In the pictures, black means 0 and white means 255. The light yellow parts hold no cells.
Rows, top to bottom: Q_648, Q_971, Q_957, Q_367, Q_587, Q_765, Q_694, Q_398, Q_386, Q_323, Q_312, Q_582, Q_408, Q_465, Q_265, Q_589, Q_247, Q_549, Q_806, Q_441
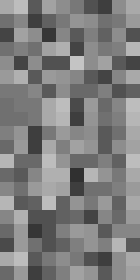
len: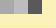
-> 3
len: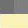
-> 2
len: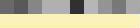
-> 10
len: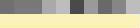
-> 10
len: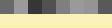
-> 8
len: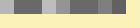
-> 9
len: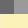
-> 2

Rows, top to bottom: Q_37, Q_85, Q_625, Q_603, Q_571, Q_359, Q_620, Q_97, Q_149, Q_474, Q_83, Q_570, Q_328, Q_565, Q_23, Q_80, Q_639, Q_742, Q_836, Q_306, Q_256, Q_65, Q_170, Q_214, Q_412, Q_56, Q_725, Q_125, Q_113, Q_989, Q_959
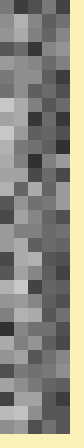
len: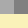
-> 2
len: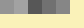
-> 5
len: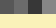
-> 4
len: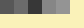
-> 5
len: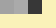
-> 3
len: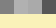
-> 4
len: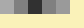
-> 5

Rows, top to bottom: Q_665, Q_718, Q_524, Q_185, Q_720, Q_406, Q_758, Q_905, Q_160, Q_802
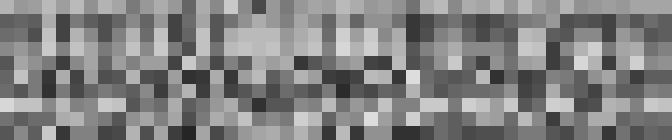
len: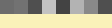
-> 8
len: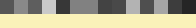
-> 14
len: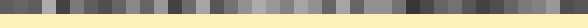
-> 42
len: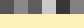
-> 6
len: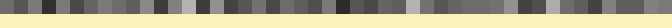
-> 48
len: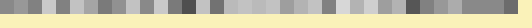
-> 37

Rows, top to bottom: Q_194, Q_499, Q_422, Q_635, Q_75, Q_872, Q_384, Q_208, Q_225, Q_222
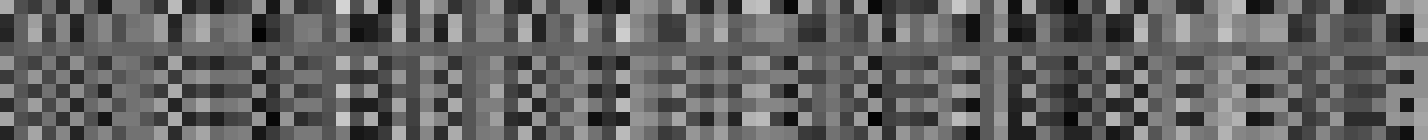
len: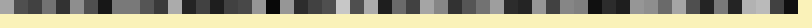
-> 57
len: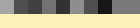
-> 10
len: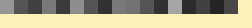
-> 17
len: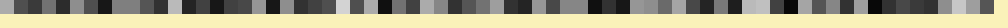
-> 71
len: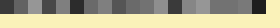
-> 19
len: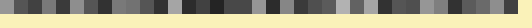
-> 37

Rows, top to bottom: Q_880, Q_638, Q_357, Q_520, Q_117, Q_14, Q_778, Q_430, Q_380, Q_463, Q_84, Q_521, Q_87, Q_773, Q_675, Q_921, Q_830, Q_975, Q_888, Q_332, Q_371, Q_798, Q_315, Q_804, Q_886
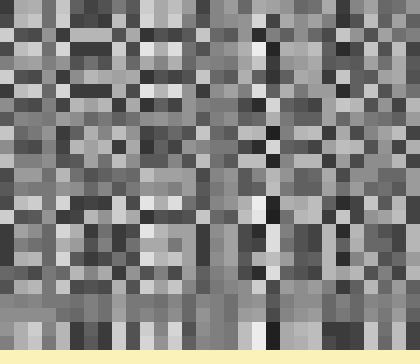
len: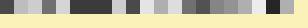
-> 21
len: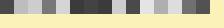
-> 15
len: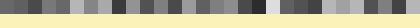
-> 30
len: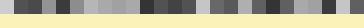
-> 26
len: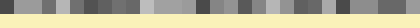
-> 30
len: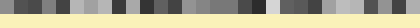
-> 30
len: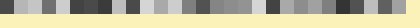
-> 29

